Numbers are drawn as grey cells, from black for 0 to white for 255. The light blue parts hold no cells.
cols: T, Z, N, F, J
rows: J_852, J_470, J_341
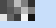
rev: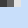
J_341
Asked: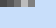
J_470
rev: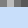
J_470
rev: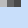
J_852
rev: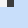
J_341
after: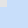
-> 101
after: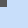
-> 115

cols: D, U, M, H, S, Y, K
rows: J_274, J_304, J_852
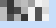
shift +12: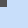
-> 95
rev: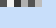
J_852
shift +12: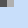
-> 95 188
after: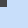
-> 176
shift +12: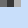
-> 120 67 188
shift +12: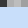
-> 67 188 201 172

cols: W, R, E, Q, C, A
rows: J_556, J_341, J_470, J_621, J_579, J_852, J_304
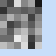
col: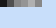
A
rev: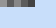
J_621
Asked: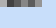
J_621
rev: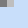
J_579
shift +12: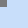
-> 135
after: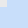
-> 203
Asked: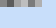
J_579

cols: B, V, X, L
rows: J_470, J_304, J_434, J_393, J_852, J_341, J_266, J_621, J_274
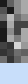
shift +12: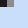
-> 38 152
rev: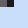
J_470
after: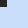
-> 169
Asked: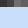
J_621
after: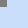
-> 169
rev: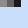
J_470

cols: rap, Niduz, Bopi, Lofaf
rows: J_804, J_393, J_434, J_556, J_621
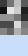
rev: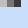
J_804
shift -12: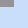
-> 136 136
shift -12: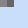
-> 121 90

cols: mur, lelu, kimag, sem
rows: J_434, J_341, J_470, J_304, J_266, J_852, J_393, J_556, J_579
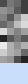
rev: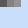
J_341
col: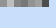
kimag
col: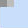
kimag
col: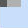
lelu
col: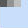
kimag
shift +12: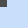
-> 88
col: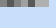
lelu

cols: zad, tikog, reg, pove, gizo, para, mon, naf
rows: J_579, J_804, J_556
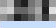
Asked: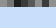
J_556
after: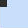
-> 157
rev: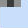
J_556
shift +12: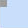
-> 169
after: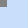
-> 169
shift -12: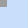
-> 145
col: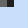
reg

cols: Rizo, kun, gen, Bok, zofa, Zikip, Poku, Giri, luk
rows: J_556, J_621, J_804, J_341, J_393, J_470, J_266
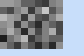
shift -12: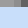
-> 144 144 130 86
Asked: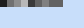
J_470
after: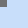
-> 142
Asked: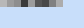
J_804

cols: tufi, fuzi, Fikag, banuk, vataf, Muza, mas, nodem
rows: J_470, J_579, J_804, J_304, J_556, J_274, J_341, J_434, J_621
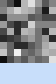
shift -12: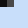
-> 2 61
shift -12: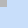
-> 171
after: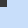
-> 73
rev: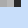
J_556
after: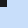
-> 183
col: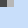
banuk
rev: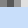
J_470

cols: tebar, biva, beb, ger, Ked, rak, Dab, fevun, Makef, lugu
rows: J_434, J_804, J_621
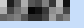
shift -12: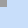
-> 146
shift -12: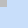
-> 177
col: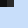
rak

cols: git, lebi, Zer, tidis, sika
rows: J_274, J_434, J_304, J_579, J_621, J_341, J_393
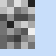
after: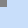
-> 157
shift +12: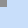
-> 156
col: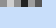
lebi
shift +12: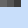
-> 114 98 72
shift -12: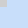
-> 195
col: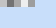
sika
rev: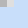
J_274

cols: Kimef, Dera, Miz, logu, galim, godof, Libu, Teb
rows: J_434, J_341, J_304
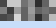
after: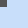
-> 215
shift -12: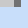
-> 189 189 102
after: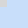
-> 99
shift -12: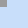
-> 144

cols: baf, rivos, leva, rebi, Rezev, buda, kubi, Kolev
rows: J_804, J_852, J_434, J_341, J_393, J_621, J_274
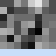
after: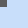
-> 78
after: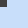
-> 120

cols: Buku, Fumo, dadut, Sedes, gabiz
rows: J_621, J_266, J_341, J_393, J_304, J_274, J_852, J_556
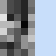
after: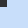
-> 171
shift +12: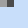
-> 171 87

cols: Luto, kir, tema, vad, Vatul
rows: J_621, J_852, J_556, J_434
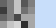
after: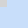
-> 46
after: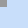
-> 196
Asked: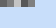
J_621
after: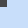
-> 167

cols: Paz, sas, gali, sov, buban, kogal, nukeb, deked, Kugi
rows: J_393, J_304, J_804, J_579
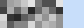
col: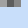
sov
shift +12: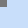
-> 132

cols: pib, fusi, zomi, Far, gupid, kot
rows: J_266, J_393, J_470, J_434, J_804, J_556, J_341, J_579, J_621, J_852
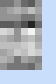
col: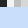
gupid
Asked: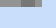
J_470

